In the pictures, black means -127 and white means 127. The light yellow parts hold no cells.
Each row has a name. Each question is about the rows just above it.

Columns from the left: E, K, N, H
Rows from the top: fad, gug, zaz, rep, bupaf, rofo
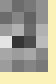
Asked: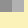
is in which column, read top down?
H
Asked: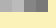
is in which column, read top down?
H

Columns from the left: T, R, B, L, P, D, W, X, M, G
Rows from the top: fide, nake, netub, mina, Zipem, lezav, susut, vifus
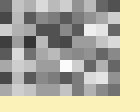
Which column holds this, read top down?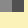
L
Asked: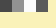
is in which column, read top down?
D
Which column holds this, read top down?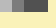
P
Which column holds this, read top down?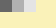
M
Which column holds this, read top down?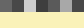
T

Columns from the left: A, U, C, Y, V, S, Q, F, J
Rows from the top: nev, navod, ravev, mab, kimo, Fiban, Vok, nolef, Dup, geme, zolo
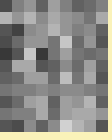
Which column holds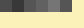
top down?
A
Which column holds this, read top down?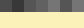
A
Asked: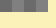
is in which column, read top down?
U
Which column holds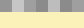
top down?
S
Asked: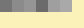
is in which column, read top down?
F

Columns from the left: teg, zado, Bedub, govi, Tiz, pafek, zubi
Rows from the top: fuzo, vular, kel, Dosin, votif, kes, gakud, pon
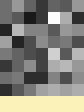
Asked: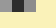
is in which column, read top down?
zubi
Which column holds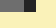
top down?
teg
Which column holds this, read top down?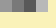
pafek
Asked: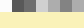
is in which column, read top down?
Tiz
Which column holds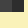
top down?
govi
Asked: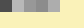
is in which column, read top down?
zubi

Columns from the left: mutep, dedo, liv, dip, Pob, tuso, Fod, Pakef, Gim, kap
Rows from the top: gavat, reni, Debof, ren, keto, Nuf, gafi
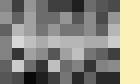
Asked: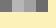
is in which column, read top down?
tuso
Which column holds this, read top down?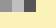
Pob

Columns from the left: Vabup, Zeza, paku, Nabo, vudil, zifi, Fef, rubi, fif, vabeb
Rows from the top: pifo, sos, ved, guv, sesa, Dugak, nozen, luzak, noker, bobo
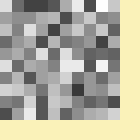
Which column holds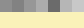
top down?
Zeza
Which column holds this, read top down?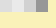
zifi
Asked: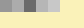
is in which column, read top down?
Zeza

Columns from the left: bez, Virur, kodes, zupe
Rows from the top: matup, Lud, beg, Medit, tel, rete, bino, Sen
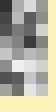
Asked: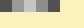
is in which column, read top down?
bez
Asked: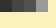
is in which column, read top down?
bez

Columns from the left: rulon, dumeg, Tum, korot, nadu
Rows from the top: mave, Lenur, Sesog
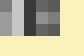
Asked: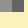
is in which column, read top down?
korot
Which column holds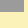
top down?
rulon
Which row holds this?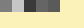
mave
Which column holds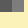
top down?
nadu

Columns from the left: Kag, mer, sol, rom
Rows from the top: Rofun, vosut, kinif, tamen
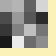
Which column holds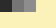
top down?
rom
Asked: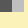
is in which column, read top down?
sol
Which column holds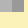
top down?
mer

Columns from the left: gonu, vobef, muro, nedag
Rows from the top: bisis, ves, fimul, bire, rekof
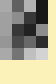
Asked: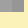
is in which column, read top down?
gonu
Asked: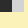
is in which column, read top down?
nedag

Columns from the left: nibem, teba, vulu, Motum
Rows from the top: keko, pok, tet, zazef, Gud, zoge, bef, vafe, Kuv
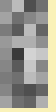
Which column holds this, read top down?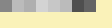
vulu
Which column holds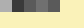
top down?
teba

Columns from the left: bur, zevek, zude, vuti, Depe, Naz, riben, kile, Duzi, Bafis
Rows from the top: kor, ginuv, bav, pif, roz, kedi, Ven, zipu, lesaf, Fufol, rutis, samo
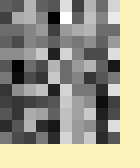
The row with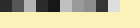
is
rutis
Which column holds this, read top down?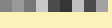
vuti
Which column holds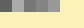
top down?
riben
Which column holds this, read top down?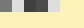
Bafis
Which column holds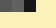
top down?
Depe
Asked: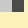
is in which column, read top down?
vuti

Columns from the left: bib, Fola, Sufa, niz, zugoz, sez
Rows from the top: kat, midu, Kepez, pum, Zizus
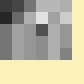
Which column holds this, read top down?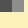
niz
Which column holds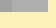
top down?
zugoz
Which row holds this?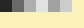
midu

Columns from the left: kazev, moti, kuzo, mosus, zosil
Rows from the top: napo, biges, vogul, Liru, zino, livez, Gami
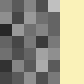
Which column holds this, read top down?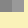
kuzo
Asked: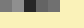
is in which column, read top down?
kazev
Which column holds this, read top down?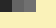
kazev
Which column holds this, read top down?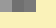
kuzo
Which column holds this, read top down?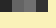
kazev

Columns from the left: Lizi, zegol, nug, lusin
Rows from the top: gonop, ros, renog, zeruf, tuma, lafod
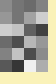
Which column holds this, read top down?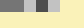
zegol
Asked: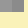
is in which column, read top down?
lusin

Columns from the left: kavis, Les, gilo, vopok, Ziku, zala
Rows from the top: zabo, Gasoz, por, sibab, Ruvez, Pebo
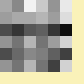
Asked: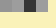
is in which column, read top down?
Ziku
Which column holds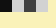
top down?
zala
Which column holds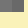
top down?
Les
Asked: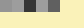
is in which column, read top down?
Ziku
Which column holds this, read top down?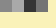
Les
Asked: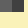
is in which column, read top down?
Ziku
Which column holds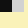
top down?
zala

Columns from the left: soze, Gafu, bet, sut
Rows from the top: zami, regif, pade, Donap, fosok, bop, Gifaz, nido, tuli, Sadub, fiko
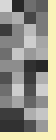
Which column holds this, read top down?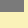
sut
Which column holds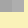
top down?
sut
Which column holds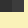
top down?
bet

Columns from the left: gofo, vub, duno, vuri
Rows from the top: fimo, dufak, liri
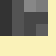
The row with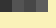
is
liri
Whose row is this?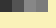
fimo
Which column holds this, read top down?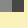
duno

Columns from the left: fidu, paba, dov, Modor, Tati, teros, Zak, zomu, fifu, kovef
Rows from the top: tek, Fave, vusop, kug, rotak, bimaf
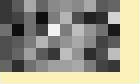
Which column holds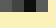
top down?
paba
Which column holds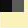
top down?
paba
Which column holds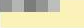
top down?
teros
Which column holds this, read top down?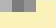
teros
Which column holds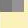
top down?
teros
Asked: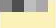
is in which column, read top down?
Zak
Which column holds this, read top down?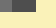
fidu

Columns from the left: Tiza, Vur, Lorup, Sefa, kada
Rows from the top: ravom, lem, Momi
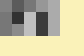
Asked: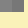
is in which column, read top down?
Tiza
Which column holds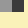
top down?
Sefa
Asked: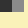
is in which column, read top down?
Vur
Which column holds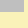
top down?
Lorup
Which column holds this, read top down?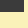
Sefa

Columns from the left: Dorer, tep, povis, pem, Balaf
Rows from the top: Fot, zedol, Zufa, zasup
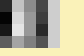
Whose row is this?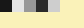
Zufa
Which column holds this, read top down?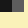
Dorer
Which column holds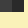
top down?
pem
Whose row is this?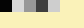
zedol

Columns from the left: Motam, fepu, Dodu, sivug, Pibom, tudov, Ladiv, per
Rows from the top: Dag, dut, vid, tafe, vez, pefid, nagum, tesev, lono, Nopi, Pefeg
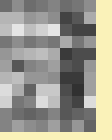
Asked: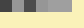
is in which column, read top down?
per
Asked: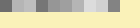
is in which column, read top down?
Motam
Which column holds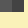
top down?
Ladiv
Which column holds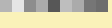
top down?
fepu
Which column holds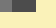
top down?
Ladiv
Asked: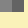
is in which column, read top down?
Dodu

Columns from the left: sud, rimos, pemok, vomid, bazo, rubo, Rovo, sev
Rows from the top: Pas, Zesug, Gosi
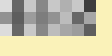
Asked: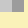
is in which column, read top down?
pemok
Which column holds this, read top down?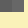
rimos
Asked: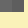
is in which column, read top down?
rimos
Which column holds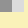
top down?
sud
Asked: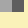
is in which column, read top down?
sev

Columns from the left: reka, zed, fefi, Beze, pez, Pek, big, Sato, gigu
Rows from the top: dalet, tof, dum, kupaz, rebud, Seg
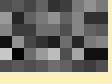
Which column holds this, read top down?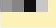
reka
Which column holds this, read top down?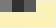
gigu
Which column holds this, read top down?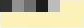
pez
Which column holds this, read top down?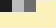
pez
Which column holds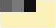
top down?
Sato
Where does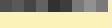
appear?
dalet
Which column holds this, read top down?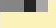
big

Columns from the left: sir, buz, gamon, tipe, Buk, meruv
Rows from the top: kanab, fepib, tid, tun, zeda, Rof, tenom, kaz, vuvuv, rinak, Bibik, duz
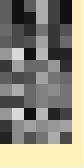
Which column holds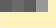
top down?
sir
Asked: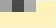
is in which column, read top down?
buz
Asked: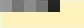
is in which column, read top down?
Buk
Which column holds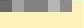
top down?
tipe
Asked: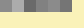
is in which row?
kaz
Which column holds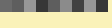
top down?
sir
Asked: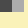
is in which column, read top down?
buz

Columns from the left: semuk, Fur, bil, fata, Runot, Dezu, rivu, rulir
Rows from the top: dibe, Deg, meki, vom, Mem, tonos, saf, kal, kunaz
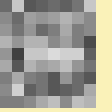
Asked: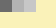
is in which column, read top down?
fata
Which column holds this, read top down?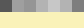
bil
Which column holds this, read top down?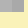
Dezu

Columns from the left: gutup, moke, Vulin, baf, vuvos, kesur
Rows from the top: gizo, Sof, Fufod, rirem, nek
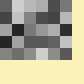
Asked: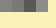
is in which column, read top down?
Vulin
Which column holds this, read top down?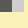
baf
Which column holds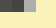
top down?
vuvos

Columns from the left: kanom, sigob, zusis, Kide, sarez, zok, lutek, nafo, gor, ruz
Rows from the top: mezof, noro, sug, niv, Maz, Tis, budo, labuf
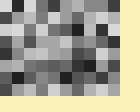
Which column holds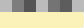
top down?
zusis
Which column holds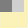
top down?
Kide

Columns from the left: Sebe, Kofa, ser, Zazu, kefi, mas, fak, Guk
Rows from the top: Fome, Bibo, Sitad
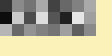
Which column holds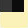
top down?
Sebe
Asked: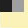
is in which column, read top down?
mas
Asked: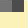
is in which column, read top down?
ser
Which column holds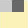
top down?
Kofa
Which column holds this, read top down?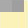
Guk
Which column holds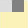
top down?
Zazu

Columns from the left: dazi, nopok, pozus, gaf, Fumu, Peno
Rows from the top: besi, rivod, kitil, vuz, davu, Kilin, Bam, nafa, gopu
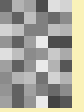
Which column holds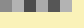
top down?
Peno
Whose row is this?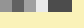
vuz

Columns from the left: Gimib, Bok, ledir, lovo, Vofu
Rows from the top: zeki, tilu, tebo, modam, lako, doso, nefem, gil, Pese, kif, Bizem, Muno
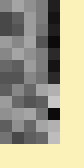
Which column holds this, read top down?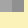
ledir
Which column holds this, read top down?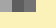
lovo
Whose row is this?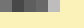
Muno

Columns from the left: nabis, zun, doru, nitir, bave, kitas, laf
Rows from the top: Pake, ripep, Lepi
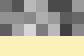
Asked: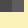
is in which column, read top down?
kitas
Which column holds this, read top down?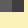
kitas
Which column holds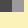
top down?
bave

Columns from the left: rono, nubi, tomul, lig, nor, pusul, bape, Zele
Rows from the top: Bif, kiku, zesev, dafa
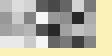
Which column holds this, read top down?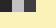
bape
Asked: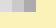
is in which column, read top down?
nubi
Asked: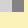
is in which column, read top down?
tomul
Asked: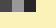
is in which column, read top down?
nor

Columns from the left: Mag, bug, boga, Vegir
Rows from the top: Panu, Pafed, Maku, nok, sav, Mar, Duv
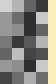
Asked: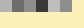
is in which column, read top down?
bug
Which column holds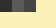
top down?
boga
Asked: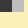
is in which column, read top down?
bug
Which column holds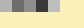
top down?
bug

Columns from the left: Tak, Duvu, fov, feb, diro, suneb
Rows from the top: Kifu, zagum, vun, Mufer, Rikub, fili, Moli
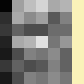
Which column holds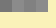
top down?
diro
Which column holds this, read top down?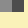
fov
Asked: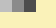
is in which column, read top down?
fov
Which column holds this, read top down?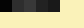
Tak

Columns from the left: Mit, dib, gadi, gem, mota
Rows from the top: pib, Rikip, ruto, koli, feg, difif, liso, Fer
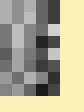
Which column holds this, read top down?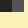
gem
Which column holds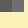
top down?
Mit

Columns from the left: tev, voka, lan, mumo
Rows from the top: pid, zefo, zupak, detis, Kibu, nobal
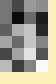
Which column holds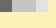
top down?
lan
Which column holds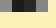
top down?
mumo
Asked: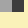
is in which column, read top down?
voka

